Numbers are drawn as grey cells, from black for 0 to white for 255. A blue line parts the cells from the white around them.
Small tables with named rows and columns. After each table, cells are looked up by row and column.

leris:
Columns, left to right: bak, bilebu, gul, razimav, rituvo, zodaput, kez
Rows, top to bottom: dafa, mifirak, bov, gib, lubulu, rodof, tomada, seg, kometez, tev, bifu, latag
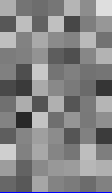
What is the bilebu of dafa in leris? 116
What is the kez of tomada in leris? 181
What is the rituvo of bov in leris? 131
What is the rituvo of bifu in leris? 156
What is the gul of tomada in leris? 83
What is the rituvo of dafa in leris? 181
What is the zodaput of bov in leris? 186
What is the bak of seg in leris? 131
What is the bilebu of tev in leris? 129
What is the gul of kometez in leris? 159
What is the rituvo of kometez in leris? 85
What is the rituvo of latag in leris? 123
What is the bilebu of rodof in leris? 58
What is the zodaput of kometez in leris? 129
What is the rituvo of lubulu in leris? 128
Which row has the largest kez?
dafa

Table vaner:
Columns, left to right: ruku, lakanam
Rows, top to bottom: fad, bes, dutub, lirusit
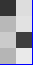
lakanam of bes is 226
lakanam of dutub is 62
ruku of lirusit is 181
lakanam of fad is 221
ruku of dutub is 203
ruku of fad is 51
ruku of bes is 184
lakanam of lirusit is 234

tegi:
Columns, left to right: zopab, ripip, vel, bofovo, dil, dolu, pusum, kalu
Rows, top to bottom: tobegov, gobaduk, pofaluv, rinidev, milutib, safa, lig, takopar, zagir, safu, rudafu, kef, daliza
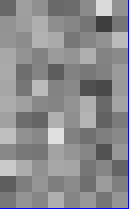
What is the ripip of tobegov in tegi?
159
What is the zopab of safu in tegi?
136
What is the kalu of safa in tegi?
154
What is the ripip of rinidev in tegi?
147
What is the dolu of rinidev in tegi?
175
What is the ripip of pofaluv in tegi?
140
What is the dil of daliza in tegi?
133
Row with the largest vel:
safa

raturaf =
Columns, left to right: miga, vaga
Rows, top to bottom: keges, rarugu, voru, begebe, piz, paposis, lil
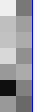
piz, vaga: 171
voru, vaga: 172
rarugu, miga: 191
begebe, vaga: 144
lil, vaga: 105
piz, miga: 153
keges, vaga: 120
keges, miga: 239
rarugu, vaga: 159
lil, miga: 153
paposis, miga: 15
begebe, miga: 216
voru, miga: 194
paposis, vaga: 129

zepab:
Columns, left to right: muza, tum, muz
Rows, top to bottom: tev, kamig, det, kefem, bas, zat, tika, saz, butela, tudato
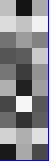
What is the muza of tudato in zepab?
25
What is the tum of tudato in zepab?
169
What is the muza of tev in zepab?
191
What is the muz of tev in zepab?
170
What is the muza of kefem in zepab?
85
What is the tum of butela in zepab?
175
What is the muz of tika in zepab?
87
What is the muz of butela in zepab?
224
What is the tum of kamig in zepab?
195
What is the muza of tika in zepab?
70
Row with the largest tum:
tika

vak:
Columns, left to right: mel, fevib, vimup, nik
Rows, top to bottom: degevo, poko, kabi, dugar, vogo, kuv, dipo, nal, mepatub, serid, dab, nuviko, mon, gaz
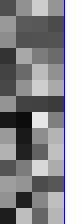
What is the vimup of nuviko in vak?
76
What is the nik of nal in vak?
127
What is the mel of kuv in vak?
72
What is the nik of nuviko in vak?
87
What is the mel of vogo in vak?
67
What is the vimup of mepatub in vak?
142
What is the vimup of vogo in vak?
188
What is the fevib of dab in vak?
124
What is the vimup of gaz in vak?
102
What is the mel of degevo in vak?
79

